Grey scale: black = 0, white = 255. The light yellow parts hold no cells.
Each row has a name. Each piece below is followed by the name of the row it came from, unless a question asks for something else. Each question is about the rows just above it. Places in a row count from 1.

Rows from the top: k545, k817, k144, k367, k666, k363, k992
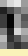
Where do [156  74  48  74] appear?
k992
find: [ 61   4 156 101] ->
k367
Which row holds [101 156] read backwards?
k367
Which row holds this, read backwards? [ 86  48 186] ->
k363
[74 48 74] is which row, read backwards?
k992

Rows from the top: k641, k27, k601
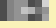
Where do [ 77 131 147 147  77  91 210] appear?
k641
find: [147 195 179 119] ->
k27

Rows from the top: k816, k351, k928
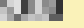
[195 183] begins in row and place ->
k928, 5
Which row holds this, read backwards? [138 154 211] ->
k351
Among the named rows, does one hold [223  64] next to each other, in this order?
yes
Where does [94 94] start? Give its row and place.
k928, 8
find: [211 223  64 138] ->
k816
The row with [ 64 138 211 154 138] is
k351

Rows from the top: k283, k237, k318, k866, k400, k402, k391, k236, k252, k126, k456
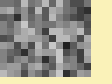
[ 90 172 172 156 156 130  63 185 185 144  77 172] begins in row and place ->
k402, 2
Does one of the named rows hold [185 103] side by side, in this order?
yes
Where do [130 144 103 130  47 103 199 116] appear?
k252
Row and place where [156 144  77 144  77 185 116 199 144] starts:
k391, 1
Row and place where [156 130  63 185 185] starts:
k402, 6

